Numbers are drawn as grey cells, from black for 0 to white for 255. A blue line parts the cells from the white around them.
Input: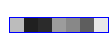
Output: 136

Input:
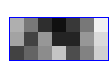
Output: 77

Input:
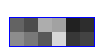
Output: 216

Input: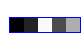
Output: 250

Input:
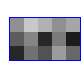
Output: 82

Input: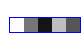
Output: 20

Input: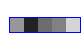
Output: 108

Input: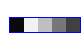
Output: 191

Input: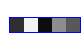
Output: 13

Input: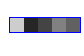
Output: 68
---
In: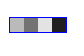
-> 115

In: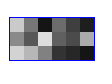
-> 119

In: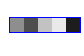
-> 78

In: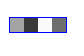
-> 57

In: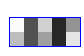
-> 82

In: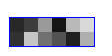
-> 61
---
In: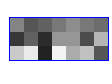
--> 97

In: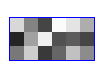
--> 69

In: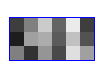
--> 203

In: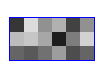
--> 145

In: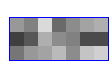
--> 218

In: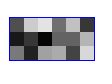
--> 227

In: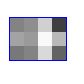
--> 208
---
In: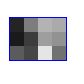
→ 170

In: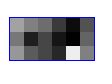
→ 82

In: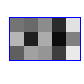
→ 225

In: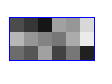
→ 216

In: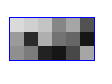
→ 82

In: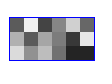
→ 103
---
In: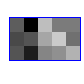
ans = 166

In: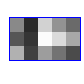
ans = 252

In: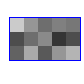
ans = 138

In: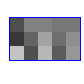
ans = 163

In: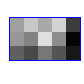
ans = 223

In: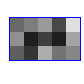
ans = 62

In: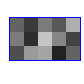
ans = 197
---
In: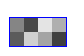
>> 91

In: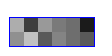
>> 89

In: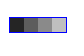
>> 37

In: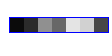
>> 103

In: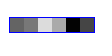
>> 220

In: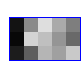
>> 94

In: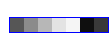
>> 227
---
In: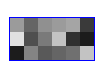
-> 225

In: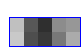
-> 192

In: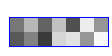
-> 120

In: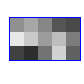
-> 232

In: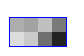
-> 173

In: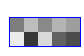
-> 126

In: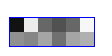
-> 18

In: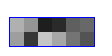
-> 176
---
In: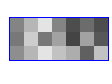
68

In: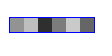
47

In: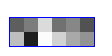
30

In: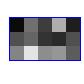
11

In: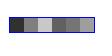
49

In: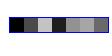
1
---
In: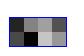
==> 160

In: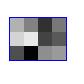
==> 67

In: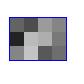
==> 174

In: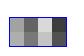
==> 217

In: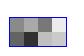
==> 120

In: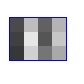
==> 85

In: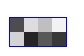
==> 191
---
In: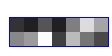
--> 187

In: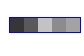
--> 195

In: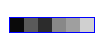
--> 136

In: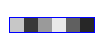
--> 233

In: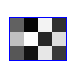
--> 18

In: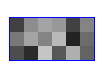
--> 87
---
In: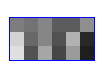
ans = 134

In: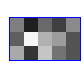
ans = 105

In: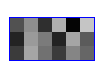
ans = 47

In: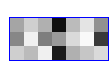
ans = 176

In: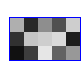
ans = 142

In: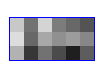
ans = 212
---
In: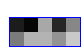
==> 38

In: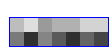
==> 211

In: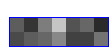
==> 103

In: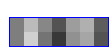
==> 176

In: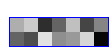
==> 69

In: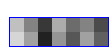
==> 131

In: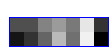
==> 230
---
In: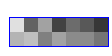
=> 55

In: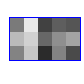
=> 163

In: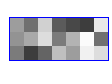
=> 112

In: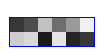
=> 240

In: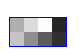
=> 37

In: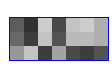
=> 175

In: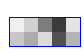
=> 228

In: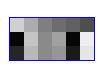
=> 238
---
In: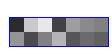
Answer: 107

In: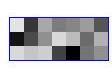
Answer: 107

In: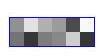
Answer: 205

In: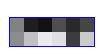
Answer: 60

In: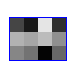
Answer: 188

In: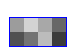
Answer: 188

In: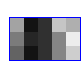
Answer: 133

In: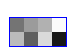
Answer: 218
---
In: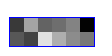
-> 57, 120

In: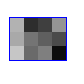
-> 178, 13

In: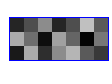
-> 37, 57

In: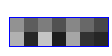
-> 146, 38

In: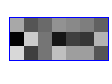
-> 168, 85

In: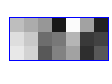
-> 190, 88

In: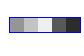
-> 149, 44

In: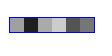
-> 160, 118

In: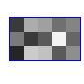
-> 58, 142
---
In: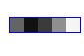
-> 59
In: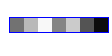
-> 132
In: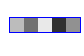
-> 233
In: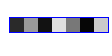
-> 223
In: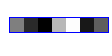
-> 183
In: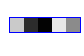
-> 3
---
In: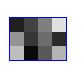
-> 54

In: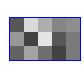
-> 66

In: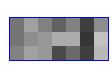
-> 141

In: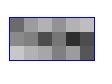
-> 128

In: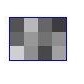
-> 152

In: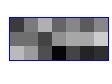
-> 111
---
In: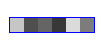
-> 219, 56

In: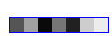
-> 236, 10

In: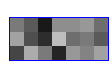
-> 190, 25

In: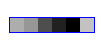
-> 194, 1

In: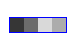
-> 217, 54

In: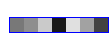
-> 224, 25
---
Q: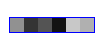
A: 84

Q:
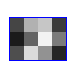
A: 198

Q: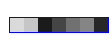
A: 27

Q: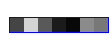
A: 89

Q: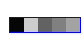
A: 98

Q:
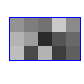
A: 114

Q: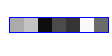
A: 14

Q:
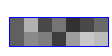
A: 72

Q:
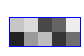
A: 72

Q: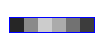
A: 204
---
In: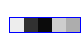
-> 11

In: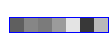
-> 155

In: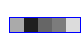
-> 102

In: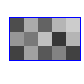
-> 192

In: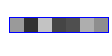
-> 69

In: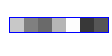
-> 181

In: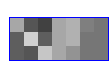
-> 167
